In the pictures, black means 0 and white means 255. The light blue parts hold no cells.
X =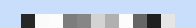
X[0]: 39
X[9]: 32
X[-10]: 250
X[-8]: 125

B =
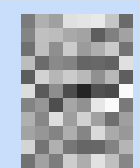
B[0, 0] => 123
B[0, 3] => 224
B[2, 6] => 202
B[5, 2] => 141
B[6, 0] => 131
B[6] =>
[131, 150, 78, 166, 145, 231, 250, 121]
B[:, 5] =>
[233, 94, 174, 104, 144, 81, 231, 161, 218, 103, 225]
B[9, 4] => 102
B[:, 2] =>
[160, 188, 143, 138, 182, 141, 78, 222, 132, 176, 125]
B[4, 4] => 185
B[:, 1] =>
[176, 192, 191, 107, 210, 90, 150, 135, 150, 116, 162]
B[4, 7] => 94
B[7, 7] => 159
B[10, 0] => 114
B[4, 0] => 93
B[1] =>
[133, 192, 188, 169, 163, 94, 128, 162]
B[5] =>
[220, 90, 141, 76, 36, 81, 75, 250]
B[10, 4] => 173
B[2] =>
[112, 191, 143, 203, 155, 174, 202, 115]
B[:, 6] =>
[197, 128, 202, 98, 183, 75, 250, 111, 170, 131, 191]
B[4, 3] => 203

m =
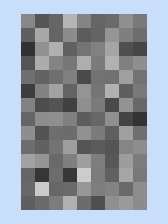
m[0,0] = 135
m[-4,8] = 124
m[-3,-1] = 120
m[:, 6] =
[106, 149, 164, 177, 113, 177, 74, 144, 95, 84, 87, 97, 131, 143]
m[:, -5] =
[132, 92, 116, 174, 74, 148, 143, 93, 145, 84, 158, 204, 151, 108]
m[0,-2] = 143
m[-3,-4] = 124
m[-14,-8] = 85
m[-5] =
[109, 97, 116, 158, 84, 91, 84, 133, 141]
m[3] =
[84, 172, 132, 119, 174, 123, 177, 128, 142]
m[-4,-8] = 149
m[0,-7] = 101
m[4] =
[111, 98, 111, 128, 74, 114, 113, 159, 114]
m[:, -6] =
[181, 140, 97, 119, 128, 99, 64, 128, 108, 158, 127, 55, 106, 176]
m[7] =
[101, 141, 143, 128, 93, 103, 144, 68, 51]
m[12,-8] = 203
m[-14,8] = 121
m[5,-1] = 121
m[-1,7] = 155
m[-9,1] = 130
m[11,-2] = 166
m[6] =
[130, 77, 84, 64, 143, 123, 74, 147, 104]
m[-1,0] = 95
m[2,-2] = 80
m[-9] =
[61, 130, 162, 99, 148, 117, 177, 95, 121]

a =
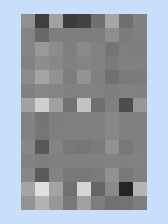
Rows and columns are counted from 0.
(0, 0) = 144
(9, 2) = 132
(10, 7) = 129
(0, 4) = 67
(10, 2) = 128
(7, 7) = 128
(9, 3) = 120
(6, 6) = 127
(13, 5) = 125
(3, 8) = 128
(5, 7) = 130
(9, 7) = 120
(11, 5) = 123
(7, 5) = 128
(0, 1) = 63
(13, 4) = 160
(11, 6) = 145
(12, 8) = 180
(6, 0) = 162
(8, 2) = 127
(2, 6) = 116
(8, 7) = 128
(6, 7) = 76
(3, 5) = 130
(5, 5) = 130
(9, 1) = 88
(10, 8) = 130
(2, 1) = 153
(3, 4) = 132
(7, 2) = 126
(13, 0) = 147
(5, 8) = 129
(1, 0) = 132
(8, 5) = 128
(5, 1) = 135

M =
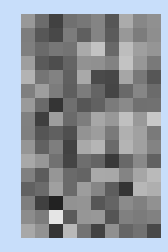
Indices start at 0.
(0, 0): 152
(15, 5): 66
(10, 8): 137
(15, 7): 101
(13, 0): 126
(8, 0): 127
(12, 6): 93
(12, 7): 52
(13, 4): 148
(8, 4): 147
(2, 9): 149
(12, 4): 157
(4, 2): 130
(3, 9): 121
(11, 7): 132
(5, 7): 105
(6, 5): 97
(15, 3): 185
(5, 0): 127
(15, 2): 52
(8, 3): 79
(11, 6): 168
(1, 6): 91
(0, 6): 86
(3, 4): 146
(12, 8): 183
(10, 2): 113
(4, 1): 117
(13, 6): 100
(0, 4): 119
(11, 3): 106
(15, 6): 144
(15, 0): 168
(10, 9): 97
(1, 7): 152

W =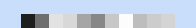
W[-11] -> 30
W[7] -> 252
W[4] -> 165
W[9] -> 204

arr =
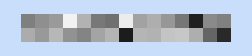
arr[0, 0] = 127
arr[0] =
[127, 143, 154, 242, 178, 120, 112, 236, 162, 174, 151, 118, 32, 138, 128]
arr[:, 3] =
[242, 146]
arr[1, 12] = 174
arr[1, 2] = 183
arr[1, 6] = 180
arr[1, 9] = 178
